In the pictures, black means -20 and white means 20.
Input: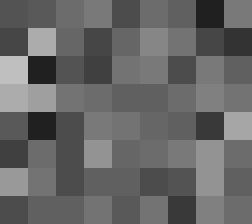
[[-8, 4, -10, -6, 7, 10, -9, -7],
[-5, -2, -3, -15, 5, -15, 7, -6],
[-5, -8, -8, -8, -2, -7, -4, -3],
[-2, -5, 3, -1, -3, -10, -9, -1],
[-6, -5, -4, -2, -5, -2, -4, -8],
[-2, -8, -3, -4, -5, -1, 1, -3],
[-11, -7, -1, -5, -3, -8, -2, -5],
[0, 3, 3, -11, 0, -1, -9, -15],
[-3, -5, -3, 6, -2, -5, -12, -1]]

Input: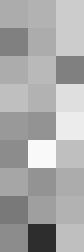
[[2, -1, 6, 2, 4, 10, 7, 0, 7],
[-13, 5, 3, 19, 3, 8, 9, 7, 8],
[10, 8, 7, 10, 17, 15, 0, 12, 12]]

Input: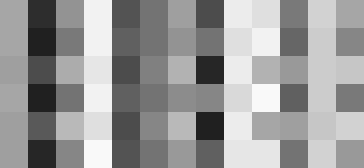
[[5, 5, 6, 5, 6, 6],
[-14, -6, -15, -8, -15, -13],
[1, 9, -2, 7, -1, 3],
[19, 15, 18, 16, 18, 18],
[-7, -8, -5, -8, -5, -7],
[-2, 1, -2, 0, -2, -2],
[4, 9, 2, 8, 3, 5],
[-5, -15, 1, -14, -2, -8],
[16, 17, 14, 17, 15, 17],
[16, 6, 19, 8, 18, 15],
[-2, 5, -5, 4, -4, -1],
[13, 11, 12, 12, 12, 13],
[4, 13, -1, 11, 1, 6]]

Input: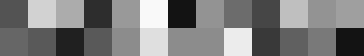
[[-4, -7],
[-6, 13],
[-15, 7],
[-6, -13],
[2, 4],
[15, 19],
[2, -17],
[2, 3],
[17, -3],
[-11, -9],
[-5, 10],
[-1, 3],
[-17, 5]]

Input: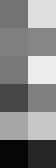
[[-19, 6, -9, -1, 0, -2],
[-14, 11, 0, 17, 1, 15]]

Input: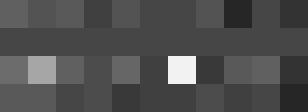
[[-6, -3, -9, -5],
[-6, 6, -9, -7],
[-9, -5, -9, -6],
[-8, -8, -9, -10],
[-11, -4, -9, -7],
[-10, -10, -9, -9],
[-10, 18, -9, -9],
[-8, -11, -9, -7],
[-10, -6, -9, -14],
[-9, -5, -9, -9],
[-14, -12, -9, -12]]

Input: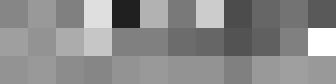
[[3, 5, 1],
[4, 3, 4],
[2, 7, 0],
[1, 11, 15],
[3, 0, -15],
[4, 0, 8],
[3, -3, -1],
[3, -4, 12],
[0, -7, -8],
[4, -5, -4],
[5, 0, -2],
[4, 20, -6]]
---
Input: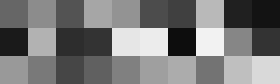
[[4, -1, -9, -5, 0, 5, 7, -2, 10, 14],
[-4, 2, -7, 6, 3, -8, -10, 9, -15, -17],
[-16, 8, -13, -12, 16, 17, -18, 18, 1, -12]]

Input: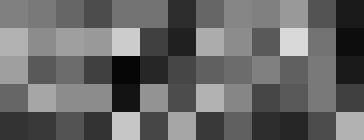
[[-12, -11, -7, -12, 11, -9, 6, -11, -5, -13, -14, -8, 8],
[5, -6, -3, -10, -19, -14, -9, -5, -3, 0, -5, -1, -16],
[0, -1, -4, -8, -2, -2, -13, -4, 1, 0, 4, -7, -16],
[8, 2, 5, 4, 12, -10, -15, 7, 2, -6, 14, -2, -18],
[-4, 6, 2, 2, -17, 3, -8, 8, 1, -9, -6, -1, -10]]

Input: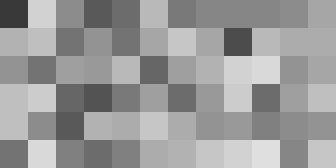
[[3, -2, 5, 4, 9, -4, 5, 8, 13, 14, 3, 6],
[10, 2, -6, 8, 7, 11, 7, 3, 4, 0, 2, 3],
[8, 10, -2, 3, -2, 6, 11, 6, -8, 9, 7, 7],
[10, 12, -4, -7, -1, 5, -3, 4, 12, -3, 5, 10],
[-11, 13, 2, -6, -3, 9, -1, 1, 1, 1, 2, 6],
[-2, 14, 0, -3, 0, 7, 8, 11, 13, 15, 1, 11]]

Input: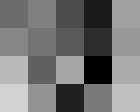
[[9, -5, 6, -20, 7],
[1, -2, -6, -13, 4],
[-3, 0, -8, -16, 5],
[13, 3, -15, -1, 10]]

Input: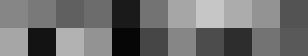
[[6, -17, 8, 3, -19, -9, 1, -8, -13, -2, -6],
[1, -1, -5, -3, -16, -2, 6, 11, 7, 3, -7]]

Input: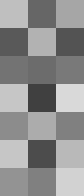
[[11, -10, 14],
[11, -8, 9],
[10, -4, 6],
[-2, -3, -1],
[3, 0, 13],
[2, 7, 0],
[-6, 8, -7]]

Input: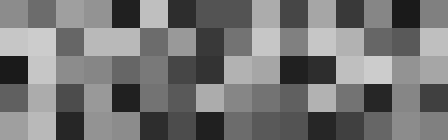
[[2, -3, 5, 3, -15, 10, -13, -7, -7, 7, -9, 6, -11, 1, -16, 0],
[-5, 7, -8, 4, -15, -2, -6, 7, 1, -2, -5, 8, -2, -14, 1, -10],
[5, 9, -14, 3, 2, -13, -8, -15, -3, -6, -7, -14, -10, -4, 2, 0],
[-16, 11, 2, 1, -4, -1, -9, -12, 8, 6, -15, -13, 10, 12, 3, 6],
[11, 12, -4, 9, 9, -3, 4, -11, -2, 11, 0, 11, 8, -4, -6, 10]]

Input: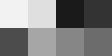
[[-8, 6, 1, -3],
[18, 15, -16, -12]]

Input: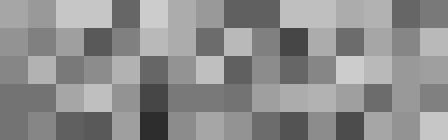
[[-2, -2, 6, 10, 3, -9, -1, -1, -2, 5, 7, 8, 5, -3, 4, 0],
[3, 0, 5, -6, 0, 9, 7, -3, 9, 0, -9, 7, -3, 6, 1, 9],
[-2, 1, -5, -6, 5, -13, 2, 6, 3, -3, -7, 2, -8, 6, 3, 11],
[6, 4, 11, 11, -4, 12, 7, 4, -5, -5, 10, 10, 7, 8, -4, -1],
[1, 8, -1, 2, 8, -4, 3, 10, -5, 2, -4, 1, 12, 9, 4, 5]]
